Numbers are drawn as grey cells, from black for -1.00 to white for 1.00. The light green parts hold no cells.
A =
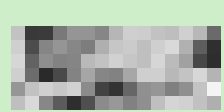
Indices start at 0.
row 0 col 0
0.52
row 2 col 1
-0.23
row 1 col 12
0.39
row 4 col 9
0.13
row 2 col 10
0.68
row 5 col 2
0.06
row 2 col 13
-0.44
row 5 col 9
0.12
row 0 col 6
0.05
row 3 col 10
0.62
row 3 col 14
0.41
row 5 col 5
-0.38
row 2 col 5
0.45
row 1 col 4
0.06
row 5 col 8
0.01
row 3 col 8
0.31
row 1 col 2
0.04
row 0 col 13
0.44
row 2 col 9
0.50
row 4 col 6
-0.48
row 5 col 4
-0.64
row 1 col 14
-0.63
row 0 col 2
-0.54
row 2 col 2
0.11
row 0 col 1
-0.55
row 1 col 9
0.50
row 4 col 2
0.63

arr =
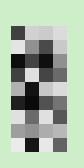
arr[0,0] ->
-0.49
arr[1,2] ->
-0.42
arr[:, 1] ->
[0.64, 0.13, -0.47, 0.76, -0.86, -0.92, -0.16, 0.14, -0.83]
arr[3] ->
[-0.49, 0.76, -0.46, -0.17]
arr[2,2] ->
-0.88
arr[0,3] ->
0.72
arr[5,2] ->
-0.36
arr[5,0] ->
-0.76
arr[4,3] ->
0.72
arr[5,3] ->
-0.09

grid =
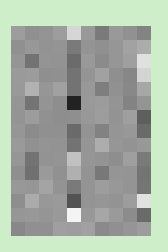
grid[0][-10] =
0.23
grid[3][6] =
0.26
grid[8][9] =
0.19
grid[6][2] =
0.14
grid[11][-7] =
0.15
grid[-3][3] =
0.21
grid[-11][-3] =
0.14
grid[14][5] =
0.26
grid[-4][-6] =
-0.04
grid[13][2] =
0.17
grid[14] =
[0.07, 0.13, 0.13, 0.25, 0.23, 0.26, 0.08, 0.13, 0.17, 0.22]
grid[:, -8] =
[0.16, 0.15, 0.16, 0.12, 0.18, 0.16, 0.14, 0.13, 0.16, 0.15, 0.21, 0.29, 0.19, 0.17, 0.13]
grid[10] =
[0.12, -0.12, 0.21, 0.14, 0.38, 0.15, -0.06, 0.17, 0.16, -0.09]
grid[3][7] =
0.12
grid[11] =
[0.19, 0.18, 0.29, 0.15, -0.04, 0.16, 0.23, 0.19, 0.16, -0.08]
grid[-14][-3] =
0.18
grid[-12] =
[0.21, 0.22, 0.12, 0.13, -0.10, 0.16, 0.26, 0.12, 0.06, 0.66]
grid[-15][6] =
-0.04
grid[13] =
[0.18, 0.19, 0.17, 0.20, 0.91, 0.19, 0.30, 0.21, 0.10, -0.17]
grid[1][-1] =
0.35
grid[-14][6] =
0.13
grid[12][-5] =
0.16
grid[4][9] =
0.31
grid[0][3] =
0.23
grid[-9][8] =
0.25
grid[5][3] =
0.11
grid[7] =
[0.18, 0.09, 0.13, 0.13, -0.17, 0.15, 0.02, 0.17, 0.19, -0.17]
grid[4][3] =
0.26
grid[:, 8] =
[0.14, 0.27, 0.25, 0.06, 0.07, 0.03, 0.25, 0.19, 0.15, 0.25, 0.16, 0.16, 0.23, 0.10, 0.17]
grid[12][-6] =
-0.35
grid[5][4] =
-0.73
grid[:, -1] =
[0.03, 0.35, 0.76, 0.66, 0.31, 0.16, -0.26, -0.17, 0.19, -0.04, -0.09, -0.08, 0.77, -0.17, 0.22]
